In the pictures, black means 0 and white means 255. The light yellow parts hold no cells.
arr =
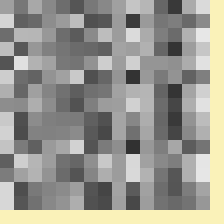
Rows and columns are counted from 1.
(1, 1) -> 159
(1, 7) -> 120
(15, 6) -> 174
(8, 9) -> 158
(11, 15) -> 116
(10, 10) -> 112
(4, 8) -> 96
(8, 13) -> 70
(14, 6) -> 158
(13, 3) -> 179
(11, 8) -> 123
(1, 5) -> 109
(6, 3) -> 99
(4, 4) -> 128
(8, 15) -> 225
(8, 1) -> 141
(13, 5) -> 107
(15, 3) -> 113
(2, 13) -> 126
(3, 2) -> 183
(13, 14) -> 176
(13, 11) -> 178
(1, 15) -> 218
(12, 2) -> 206
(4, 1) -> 190
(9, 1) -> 201
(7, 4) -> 132
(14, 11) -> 161
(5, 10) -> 208
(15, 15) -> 151
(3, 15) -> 231
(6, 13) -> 147
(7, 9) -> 162
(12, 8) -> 200
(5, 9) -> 157
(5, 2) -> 224

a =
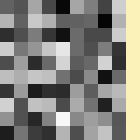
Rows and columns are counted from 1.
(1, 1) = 98
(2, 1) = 180
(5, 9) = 47
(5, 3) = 43
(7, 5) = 43
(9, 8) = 142
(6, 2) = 174
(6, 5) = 113
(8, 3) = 193
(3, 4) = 54
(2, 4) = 176
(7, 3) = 27
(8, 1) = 209
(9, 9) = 86
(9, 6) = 136
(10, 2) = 117
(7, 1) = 52
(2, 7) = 102
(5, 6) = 92
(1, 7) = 126
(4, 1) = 204
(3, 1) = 46
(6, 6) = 75
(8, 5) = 75
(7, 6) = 157
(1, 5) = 8

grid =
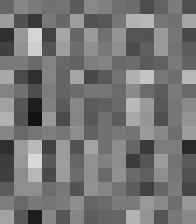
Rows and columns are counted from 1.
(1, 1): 103
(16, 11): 147
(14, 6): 84
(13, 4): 73
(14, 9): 115
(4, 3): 206
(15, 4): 118
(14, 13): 124
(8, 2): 86
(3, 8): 112
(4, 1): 64
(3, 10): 85
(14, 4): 110
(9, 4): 152
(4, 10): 76
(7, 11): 107
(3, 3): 212
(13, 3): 182
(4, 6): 109
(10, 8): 113
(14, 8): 133
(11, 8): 113
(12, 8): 129
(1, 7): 137
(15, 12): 137
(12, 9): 140
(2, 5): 104
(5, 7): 126
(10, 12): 136
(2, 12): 117
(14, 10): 94
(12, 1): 61
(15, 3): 121
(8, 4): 129
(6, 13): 111
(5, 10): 109
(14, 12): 104
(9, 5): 75

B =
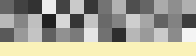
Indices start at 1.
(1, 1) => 101
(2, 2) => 133
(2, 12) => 98
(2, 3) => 191
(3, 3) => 196
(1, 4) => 236
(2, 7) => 196
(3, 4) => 96
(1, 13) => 142
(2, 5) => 215
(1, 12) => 171
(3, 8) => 113
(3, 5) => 145

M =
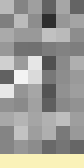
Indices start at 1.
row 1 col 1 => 186
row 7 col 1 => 231
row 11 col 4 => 105
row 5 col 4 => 80
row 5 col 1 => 208
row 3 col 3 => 153
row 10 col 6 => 153
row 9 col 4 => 177
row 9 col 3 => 165
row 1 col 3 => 159
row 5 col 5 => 138
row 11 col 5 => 117
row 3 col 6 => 141
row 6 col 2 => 243
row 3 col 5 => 186
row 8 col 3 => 161
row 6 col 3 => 218
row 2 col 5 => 151
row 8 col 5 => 137
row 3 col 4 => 193

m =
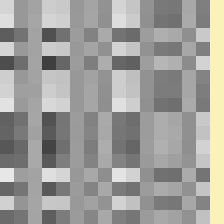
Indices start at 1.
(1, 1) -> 213
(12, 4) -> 89
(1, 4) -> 205
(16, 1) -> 107
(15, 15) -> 131
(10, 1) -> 100
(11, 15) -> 210
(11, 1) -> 87
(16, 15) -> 193
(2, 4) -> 212
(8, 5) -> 210
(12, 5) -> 126
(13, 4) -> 223
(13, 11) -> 144
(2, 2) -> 152
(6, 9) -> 205
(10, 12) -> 173
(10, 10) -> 113
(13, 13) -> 111
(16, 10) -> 118
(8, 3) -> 165
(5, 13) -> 176
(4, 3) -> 163
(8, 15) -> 121
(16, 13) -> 162
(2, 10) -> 203
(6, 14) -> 166
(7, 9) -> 205
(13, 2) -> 158
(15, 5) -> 198
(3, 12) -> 175
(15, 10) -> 193
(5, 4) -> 63
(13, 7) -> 168
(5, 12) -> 182
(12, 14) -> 147
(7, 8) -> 144
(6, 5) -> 194

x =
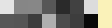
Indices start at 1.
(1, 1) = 228
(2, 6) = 61
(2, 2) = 85
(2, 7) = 9

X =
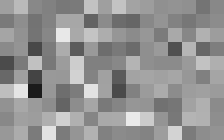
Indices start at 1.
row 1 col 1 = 159
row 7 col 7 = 226
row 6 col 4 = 153
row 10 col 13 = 211
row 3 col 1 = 165
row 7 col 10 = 129
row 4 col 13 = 80
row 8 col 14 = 162
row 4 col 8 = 109
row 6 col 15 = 128
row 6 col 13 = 166
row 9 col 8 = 169
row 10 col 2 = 172
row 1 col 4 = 129
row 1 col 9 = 195
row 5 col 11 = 143
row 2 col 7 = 99
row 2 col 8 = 139
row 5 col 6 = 205
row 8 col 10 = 150
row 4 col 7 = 153
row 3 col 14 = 135
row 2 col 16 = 140
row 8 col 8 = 121
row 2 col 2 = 142
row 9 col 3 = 157
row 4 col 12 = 154
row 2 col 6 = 167
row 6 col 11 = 165
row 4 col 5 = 172
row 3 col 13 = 169
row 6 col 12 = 161
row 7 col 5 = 110
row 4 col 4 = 123
